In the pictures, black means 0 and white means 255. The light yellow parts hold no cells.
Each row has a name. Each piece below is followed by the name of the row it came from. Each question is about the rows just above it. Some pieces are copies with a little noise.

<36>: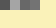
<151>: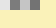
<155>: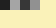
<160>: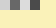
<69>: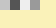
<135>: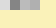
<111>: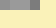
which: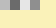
<69>
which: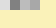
<135>
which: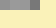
<111>
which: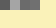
<36>
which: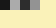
<155>
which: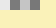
<151>

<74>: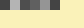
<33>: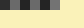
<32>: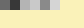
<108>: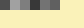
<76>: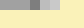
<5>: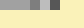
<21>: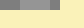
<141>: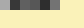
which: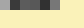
<141>
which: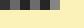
<33>

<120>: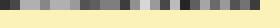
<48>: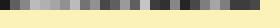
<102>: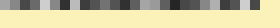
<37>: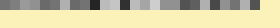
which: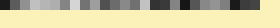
<48>
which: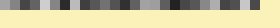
<102>
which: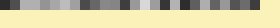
<120>

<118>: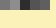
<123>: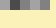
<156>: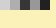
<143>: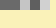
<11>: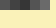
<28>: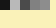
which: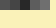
<11>
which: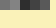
<118>
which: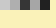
<156>

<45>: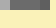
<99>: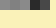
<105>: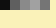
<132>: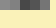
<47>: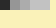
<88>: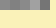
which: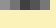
<132>
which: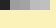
<47>
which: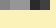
<99>

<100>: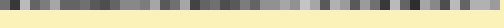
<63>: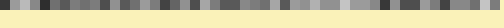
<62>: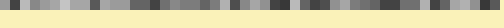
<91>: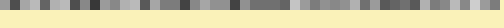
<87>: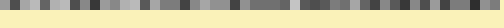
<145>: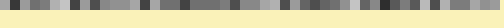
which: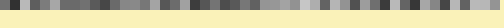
<100>
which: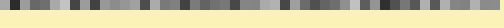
<145>
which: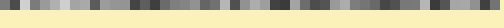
<62>

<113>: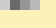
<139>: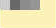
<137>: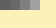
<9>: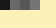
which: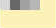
<113>
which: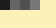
<9>

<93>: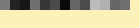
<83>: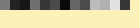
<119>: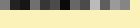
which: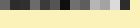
<83>
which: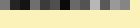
<119>

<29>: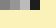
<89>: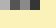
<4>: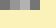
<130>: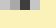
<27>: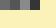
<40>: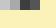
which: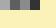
<89>
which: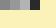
<29>

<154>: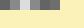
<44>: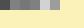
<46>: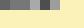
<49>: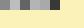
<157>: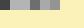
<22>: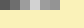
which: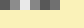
<154>
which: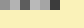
<49>
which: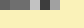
<46>
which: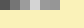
<22>

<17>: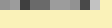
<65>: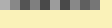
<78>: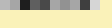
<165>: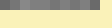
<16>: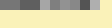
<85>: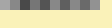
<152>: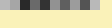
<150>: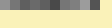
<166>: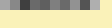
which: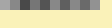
<85>
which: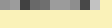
<17>
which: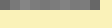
<165>

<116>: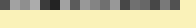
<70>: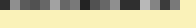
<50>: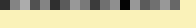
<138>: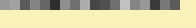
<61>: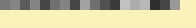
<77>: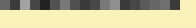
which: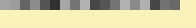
<138>
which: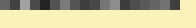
<77>

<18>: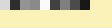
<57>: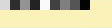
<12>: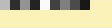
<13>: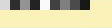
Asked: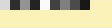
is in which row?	<13>
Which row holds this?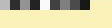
<12>

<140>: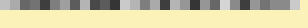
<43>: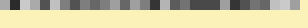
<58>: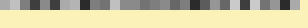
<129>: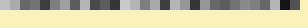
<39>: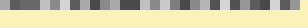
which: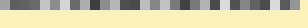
<39>
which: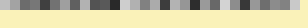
<140>
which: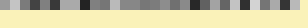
<58>

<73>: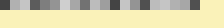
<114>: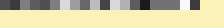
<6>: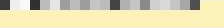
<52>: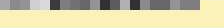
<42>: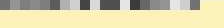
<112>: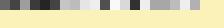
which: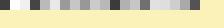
<6>
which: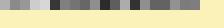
<52>
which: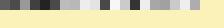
<112>
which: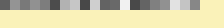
<42>

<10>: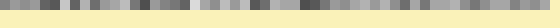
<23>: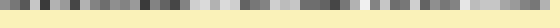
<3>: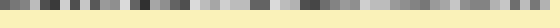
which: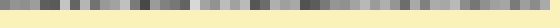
<10>
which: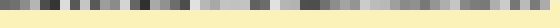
<3>

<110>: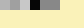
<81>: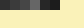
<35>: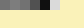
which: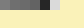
<35>
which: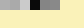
<110>
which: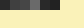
<81>
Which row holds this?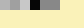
<110>

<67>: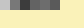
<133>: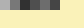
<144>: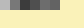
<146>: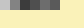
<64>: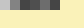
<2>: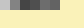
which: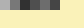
<133>
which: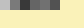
<67>
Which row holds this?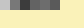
<67>
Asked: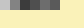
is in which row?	<146>

